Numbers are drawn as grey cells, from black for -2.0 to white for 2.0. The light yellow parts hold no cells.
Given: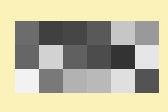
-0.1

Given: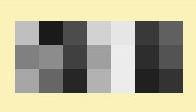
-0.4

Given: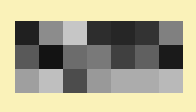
1.0

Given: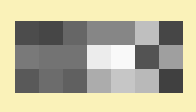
-0.3

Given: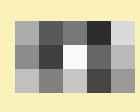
0.0

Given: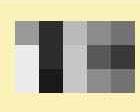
-1.6
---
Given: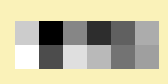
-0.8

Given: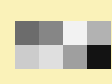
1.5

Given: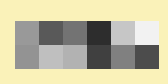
1.0

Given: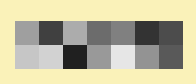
1.3

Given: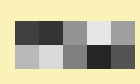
1.4

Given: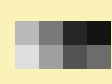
0.5

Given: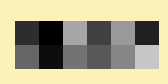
-1.8

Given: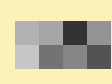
-0.2

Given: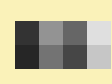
-0.2
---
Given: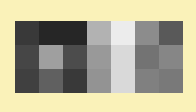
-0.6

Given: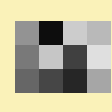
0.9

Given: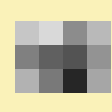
0.9

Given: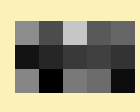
-0.4

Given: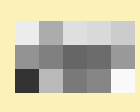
1.2

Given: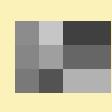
-1.0

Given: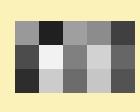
-1.0

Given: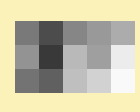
0.7

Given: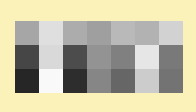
1.3

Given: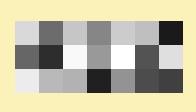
-1.6
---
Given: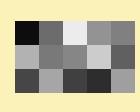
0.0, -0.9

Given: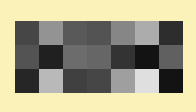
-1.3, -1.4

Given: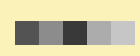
1.1, -0.7

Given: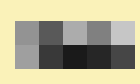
1.1, 0.5

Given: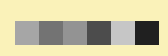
-1.5, 0.6

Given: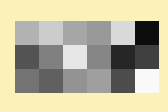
-1.8, -0.2
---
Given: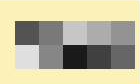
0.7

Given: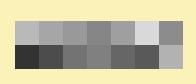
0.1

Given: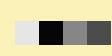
-0.8

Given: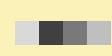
1.0

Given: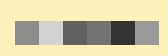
-0.2

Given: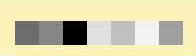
1.5

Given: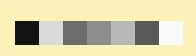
0.2

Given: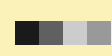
0.4
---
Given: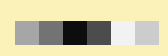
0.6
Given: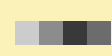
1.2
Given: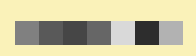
0.0
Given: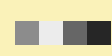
0.2
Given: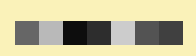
-0.4
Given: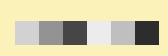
1.3
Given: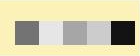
-0.2
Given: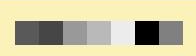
-0.6
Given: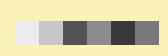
1.7
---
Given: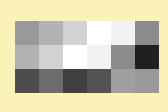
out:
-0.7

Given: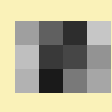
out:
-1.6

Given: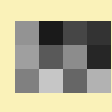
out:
1.1

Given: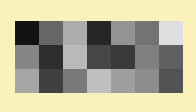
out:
0.5

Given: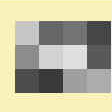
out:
-1.1

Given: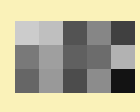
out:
-0.8
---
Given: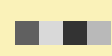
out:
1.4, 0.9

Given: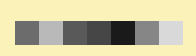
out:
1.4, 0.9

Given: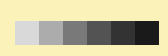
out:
1.4, 0.7

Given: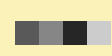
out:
1.2, 0.1

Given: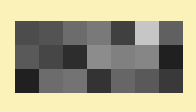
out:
1.1, 0.2

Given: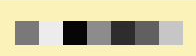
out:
1.7, 1.1

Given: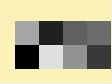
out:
1.5, 0.6

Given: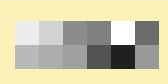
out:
2.0, 1.7

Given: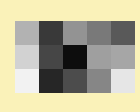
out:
1.8, 1.6
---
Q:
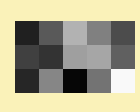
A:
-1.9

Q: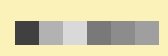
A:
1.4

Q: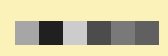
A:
1.2

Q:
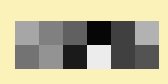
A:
-1.6

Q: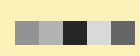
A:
-1.4

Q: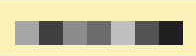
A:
0.2
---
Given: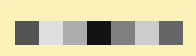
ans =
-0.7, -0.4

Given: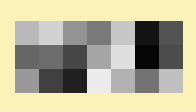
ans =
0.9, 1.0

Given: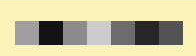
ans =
0.5, -0.7

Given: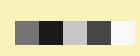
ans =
-0.2, 1.9

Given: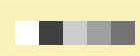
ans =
2.0, -0.2

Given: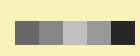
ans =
-0.4, -1.4
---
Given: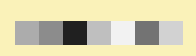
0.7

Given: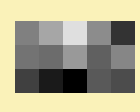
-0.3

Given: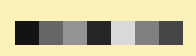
-0.4

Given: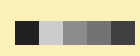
-0.2

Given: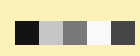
-0.1

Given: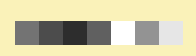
-0.2

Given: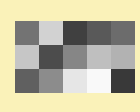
0.1

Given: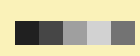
-0.2
